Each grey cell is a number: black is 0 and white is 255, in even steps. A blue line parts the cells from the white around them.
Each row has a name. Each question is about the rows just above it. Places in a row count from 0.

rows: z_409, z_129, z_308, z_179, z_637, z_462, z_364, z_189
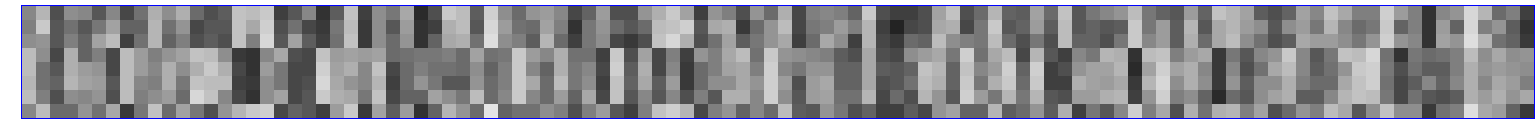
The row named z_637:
| 188 | 113 |  87 | 175 | 156 | 148 |  71 | 188 | 156 | 135 | 175 | 142 | 175 | 201 | 175 |  71 |  50 | 156 | 119 |  71 |  71 | 207 | 162 | 175 | 135 | 194 |  71 | 107 | 127 | 113 | 113 | 107 | 142 |  99 | 127 | 201 | 135 |  99 | 175 | 119 | 135 |  71 | 207 |  93 | 175 |  71 | 135 |  57 | 107 | 127 | 162 | 168 | 127 | 207 | 135 | 119 | 148 | 148 |  99 |  99 | 168 |  93 |  87 |  99 | 194 | 181 |  99 | 194 | 135 | 156 | 207 |  99 | 207 |  63 |  79 | 148 | 162 | 162 | 181 |  42 | 162 | 207 | 162 | 175 | 135 |  57 | 135 |  79 | 113 | 168 | 188 | 135 |  93 | 113 | 148 | 201 | 207 | 119 |  79 | 113 |  93 |  93 | 127 | 175 | 148 | 156 | 148 | 142 |
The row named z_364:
| 188 | 127 |  79 | 142 | 135 | 148 |  79 | 188 | 127 | 142 | 156 | 107 | 215 | 194 | 135 |  71 |  50 | 142 | 162 |  71 |  87 | 201 | 175 | 168 | 119 | 194 |  71 |  99 |  99 | 162 | 142 | 119 | 188 | 107 | 135 | 201 | 135 | 107 | 156 |  99 | 168 |  71 | 194 |  87 | 135 |  87 | 135 |  79 | 127 |  87 | 175 | 175 | 135 | 207 | 142 |  87 | 156 | 162 | 113 | 113 | 181 |  71 | 107 |  79 | 181 | 148 |  87 | 207 | 156 | 119 | 181 | 119 | 181 |  87 |  79 | 156 | 156 | 175 | 181 |  63 | 148 | 207 | 127 | 142 |  99 |  42 | 107 |  87 | 142 | 162 | 175 |  93 |  93 | 135 | 181 | 194 | 188 | 119 |  71 | 113 |  87 |  79 |  93 | 175 | 156 | 175 | 148 | 168 |
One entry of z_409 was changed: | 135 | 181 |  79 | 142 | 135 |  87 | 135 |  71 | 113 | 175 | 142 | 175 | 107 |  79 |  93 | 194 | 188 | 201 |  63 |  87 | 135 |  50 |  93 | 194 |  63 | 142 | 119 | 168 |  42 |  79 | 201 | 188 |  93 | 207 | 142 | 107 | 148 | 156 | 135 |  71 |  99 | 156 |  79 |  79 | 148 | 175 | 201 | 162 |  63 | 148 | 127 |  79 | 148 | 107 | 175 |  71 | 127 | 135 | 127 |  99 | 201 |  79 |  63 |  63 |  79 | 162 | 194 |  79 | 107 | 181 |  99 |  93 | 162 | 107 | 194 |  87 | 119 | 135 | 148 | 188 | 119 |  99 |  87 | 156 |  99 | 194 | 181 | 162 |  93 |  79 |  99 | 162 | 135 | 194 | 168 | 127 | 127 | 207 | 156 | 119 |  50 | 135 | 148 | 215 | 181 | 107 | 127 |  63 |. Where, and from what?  99, | 127 |

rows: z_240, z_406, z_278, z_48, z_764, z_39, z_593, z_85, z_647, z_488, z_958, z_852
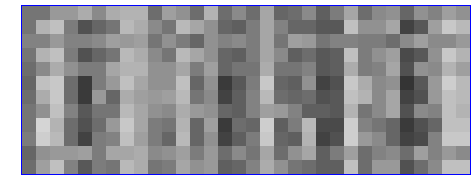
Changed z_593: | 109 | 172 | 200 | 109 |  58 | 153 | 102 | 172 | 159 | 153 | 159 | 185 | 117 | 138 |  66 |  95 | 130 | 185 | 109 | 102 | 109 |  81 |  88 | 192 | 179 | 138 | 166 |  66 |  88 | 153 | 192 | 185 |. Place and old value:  28, | 81 |
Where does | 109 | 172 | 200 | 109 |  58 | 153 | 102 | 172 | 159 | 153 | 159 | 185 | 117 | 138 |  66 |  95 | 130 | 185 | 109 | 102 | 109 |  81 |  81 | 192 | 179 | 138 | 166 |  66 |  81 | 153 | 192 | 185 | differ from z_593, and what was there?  22, | 88 |
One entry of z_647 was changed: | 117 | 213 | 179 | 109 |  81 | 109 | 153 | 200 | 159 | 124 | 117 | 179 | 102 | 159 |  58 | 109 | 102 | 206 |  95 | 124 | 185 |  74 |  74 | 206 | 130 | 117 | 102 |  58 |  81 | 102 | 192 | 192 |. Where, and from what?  8, | 166 |
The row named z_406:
| 117 | 179 | 192 | 124 |  81 | 102 | 117 | 185 | 172 | 138 | 117 | 185 | 166 | 145 | 102 |  95 | 124 | 166 | 130 | 102 | 102 |  88 |  88 | 192 | 145 | 145 | 166 |  66 |  88 | 159 | 200 | 185 |

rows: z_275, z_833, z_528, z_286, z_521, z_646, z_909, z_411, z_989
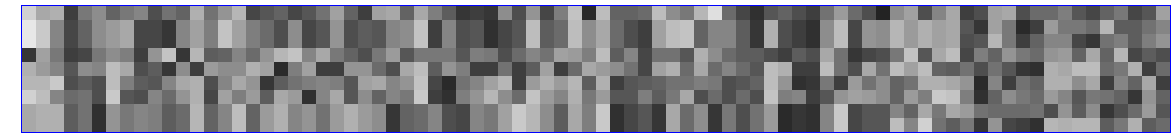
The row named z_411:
| 168 | 176 | 176 |  93 | 114 |  48 | 148 | 120 | 133 | 126 |  93 | 107 | 182 |  99 | 133 | 189 |  99 | 155 | 176 | 133 | 148 | 114 | 155 | 176 | 155 | 141 |  54 |  99 | 107 | 133 |  78 |  70 | 133 | 120 | 161 | 201 | 182 | 141 |  93 | 168 | 126 | 201 |  48 |  70 |  86 |  54 | 168 | 107 | 141 |  54 | 120 |  78 | 114 | 155 |  42 |  54 |  48 | 133 | 201 |  70 |  86 |  86 | 133 |  99 | 168 | 120 | 168 | 155 | 114 | 107 | 107 | 107 | 114 |  78 | 148 |  93 | 141 |  54 |  78 | 107 | 155 |  86 |
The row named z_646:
| 182 | 182 | 201 |  78 |  93 |  78 | 189 | 126 |  93 |  86 | 133 | 168 | 176 |  78 | 133 | 168 | 148 |  54 |  93 | 114 | 126 | 133 | 126 |  86 | 161 | 168 | 133 | 148 | 195 |  70 |  42 | 114 | 133 | 161 | 182 |  62 | 155 | 176 | 155 | 182 |  93 | 176 |  62 |  86 |  93 |  99 | 114 | 114 | 126 | 120 |  78 |  86 |  99 | 189 | 148 |  48 |  54 | 120 |  62 | 155 | 114 | 141 |  99 | 114 | 176 | 176 | 168 | 148 |  42 | 133 |  62 | 114 |  99 | 176 | 176 | 141 | 168 |  62 | 133 |  99 | 168 |  62 |
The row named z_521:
| 176 | 155 | 133 |  86 | 141 | 133 | 189 | 168 |  78 |  93 |  54 | 141 |  62 | 155 | 141 | 141 | 176 | 161 |  42 | 126 | 161 |  62 |  62 | 148 | 148 | 107 |  78 | 168 | 189 |  93 | 148 | 126 |  62 |  62 | 114 |  62 |  93 | 161 |  62 | 107 | 168 | 155 | 141 | 114 |  70 | 161 | 176 | 107 | 168 | 107 | 133 | 107 |  86 | 189 | 176 |  62 |  62 | 189 | 114 |  78 | 168 | 114 | 189 | 161 | 189 |  99 |  93 | 114 |  78 | 114 |  86 |  54 |  48 | 176 | 168 | 189 | 189 | 107 | 120 | 176 |  62 | 107 |
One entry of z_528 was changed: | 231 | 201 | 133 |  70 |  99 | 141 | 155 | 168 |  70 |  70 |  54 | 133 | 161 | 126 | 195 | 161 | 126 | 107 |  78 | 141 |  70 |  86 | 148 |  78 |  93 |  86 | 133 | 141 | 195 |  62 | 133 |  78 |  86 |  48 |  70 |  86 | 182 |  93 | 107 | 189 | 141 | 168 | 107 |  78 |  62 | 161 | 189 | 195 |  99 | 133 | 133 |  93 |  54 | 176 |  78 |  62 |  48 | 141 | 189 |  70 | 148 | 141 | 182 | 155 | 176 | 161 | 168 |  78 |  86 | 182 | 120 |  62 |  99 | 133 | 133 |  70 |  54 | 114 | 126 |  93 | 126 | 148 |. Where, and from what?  36, | 189 |
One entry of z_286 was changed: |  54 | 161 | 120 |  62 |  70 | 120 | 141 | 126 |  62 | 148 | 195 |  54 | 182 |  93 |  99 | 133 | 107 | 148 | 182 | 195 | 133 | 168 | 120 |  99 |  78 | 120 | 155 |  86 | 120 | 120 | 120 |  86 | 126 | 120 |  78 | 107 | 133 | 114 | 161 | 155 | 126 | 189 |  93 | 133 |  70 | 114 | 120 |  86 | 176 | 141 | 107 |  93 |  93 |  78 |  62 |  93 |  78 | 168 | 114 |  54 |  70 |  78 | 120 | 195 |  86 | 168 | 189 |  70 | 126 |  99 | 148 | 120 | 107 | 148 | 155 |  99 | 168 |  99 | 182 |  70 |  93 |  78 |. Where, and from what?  46, | 114 |

